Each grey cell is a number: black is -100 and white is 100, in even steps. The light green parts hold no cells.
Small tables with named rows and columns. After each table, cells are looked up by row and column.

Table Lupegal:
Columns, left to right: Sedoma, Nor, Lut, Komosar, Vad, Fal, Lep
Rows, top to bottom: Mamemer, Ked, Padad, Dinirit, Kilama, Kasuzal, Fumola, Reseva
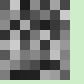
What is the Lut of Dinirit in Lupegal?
-63
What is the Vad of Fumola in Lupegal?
-74
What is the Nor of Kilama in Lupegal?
60
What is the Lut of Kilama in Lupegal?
-34
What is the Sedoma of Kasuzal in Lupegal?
-32
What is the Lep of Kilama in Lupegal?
19
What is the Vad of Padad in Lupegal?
-76
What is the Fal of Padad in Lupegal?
-55
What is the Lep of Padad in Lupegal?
-29
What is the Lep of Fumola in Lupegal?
11
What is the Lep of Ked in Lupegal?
59
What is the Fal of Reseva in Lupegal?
23
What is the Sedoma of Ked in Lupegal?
-3
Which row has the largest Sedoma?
Kilama

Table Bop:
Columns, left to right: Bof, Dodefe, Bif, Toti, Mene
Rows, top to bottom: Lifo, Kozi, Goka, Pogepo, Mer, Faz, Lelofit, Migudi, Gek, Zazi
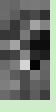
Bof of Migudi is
-6
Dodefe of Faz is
-48
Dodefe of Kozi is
-27
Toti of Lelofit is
-96
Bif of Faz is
5
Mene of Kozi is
-63
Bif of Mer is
-48
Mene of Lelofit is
-21
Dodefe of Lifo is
-19
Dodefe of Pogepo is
-56
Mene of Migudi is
-22
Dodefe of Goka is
-58
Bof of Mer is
-2
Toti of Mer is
-89
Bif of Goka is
-27
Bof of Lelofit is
-16
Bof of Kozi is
-15
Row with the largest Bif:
Lelofit

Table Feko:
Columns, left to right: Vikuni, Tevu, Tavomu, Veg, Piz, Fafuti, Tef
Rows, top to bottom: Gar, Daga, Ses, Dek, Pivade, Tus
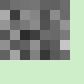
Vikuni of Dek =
-34
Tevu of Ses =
-15
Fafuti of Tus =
-30
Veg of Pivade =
14
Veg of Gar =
-8
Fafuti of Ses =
-16
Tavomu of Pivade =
-23
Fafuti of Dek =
-18
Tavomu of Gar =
-10
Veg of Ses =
8
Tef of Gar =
-15
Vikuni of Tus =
-23
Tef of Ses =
16
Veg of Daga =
4
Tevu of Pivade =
-30
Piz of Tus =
-57
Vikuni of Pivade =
13
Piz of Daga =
-38
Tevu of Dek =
17
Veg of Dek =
-51

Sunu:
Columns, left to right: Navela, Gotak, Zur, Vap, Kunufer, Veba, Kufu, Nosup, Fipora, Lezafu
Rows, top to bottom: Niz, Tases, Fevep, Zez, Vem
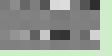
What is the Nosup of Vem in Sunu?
1
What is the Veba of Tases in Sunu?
-4
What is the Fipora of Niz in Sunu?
-34
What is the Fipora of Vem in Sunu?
-2
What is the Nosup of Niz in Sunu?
-1
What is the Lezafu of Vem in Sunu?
0
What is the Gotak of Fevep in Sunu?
1
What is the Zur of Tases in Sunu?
3
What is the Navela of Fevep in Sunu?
0
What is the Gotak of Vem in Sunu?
0
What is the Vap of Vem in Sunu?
0
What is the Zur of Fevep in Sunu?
-1

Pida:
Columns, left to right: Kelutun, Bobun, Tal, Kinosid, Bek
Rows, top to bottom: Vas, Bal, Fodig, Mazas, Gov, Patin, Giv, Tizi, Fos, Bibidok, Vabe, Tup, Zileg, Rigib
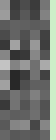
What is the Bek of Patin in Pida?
-34
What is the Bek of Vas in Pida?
-8
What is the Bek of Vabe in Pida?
-36
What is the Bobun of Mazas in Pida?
-22
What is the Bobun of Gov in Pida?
27
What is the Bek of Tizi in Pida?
-49
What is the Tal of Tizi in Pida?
-54
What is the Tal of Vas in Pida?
-40

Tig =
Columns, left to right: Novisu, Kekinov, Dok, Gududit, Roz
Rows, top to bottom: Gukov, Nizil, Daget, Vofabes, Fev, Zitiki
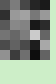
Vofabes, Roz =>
-21
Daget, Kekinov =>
7
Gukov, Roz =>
-80
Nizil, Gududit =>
-6
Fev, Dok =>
-42
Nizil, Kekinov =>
20
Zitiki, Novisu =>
14
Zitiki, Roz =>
-22
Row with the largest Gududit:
Vofabes

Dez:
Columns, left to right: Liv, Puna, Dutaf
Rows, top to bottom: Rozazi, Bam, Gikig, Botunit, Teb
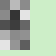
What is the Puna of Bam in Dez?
-59
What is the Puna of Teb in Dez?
17
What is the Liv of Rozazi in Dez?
-5
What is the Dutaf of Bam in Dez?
79
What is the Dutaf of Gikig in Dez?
-20
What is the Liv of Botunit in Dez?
38
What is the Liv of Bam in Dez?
8
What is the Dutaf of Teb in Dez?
-26
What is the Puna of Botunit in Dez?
9
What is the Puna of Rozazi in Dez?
46
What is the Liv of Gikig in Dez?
-38
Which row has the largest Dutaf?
Bam

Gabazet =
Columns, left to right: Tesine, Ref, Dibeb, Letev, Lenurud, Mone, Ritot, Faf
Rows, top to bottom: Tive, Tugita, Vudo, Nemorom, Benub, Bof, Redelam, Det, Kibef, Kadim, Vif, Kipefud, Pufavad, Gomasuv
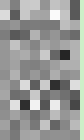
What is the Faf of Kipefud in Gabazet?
30
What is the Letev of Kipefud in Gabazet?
-13
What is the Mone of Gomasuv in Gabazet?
14
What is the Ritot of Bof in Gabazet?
-71
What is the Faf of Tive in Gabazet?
-29
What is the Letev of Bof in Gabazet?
15
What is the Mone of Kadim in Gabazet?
1
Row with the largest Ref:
Vif

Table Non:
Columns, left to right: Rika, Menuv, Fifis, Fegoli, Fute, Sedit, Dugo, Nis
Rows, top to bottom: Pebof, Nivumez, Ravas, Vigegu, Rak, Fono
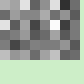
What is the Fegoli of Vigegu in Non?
-31
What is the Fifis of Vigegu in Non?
20
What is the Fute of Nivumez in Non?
34
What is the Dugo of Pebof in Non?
-62
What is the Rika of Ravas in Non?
77
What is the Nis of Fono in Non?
-15
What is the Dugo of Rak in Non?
16
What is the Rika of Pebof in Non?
40
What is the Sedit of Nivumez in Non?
-12
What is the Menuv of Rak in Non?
-45
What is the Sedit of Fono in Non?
51
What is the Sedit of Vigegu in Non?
28
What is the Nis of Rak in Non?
-31
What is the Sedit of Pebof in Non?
75
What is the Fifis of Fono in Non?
28
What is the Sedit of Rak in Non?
-2
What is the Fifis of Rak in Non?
-17
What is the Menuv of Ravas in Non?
-28
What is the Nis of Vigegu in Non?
-5
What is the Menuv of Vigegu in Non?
-2

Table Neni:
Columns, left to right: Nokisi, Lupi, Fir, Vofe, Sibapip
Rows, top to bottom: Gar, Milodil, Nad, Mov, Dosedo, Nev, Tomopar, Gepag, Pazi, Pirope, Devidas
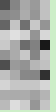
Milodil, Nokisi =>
6
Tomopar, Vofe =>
43
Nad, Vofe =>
57
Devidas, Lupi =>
73
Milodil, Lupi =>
11
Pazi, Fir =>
55
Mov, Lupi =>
76
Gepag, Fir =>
7
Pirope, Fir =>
35
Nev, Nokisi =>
16
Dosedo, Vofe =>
1
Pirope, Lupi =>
34
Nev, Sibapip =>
56
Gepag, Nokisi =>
51
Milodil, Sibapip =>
51
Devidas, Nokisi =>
46
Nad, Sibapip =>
16

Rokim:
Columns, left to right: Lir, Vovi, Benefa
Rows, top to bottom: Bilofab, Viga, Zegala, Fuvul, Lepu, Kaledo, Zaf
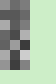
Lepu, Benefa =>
-54
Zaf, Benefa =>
2
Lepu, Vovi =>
22
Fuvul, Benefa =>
39
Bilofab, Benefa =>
-3
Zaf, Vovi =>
-51

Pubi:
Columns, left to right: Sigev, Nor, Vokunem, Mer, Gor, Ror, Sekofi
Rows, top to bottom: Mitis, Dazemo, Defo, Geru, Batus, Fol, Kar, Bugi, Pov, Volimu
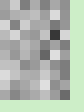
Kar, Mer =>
21
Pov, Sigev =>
58
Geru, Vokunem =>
27
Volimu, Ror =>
22
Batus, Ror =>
27
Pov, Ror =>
12
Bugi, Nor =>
53
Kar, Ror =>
12

